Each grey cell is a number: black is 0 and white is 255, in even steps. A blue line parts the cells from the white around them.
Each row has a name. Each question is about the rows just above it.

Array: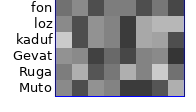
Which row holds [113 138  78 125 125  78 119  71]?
fon
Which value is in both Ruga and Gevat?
[131]
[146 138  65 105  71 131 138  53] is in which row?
Gevat

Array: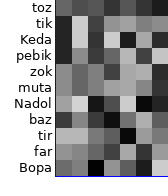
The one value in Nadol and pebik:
[36]
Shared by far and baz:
[134]
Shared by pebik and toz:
[102]
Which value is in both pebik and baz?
[59]
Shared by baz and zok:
[175]
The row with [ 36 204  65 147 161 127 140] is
tik
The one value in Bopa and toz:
[28]

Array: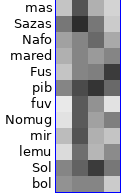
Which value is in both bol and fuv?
[146]
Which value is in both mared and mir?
[176]

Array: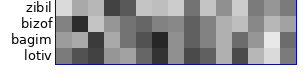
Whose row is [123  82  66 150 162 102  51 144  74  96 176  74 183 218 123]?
lotiv
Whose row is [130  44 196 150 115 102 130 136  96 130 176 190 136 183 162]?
bizof
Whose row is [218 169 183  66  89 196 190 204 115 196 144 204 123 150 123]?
zibil

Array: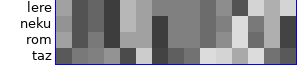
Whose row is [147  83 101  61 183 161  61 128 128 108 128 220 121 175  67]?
neku
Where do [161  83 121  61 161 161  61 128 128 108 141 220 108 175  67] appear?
rom
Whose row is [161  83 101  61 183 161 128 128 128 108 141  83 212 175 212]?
lere

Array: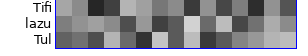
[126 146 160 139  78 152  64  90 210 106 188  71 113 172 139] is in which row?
lazu
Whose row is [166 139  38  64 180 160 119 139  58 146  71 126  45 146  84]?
Tifi

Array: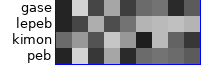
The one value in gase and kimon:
[107]
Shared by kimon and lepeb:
[186]
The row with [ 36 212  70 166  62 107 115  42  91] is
gase
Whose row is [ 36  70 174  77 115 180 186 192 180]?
lepeb
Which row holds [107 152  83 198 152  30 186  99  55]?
kimon

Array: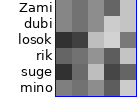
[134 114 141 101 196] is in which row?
Zami
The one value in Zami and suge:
[101]
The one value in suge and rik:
[101]

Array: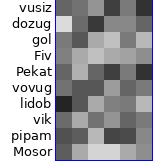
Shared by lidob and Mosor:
[170]
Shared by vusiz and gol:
[122]
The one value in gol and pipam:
[184]
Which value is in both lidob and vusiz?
[122]
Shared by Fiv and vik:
[170]
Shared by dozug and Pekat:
[101]
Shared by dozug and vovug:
[101]

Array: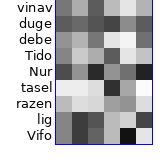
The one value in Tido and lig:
[133]
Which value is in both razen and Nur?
[147]
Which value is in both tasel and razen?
[221]
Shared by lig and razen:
[187]

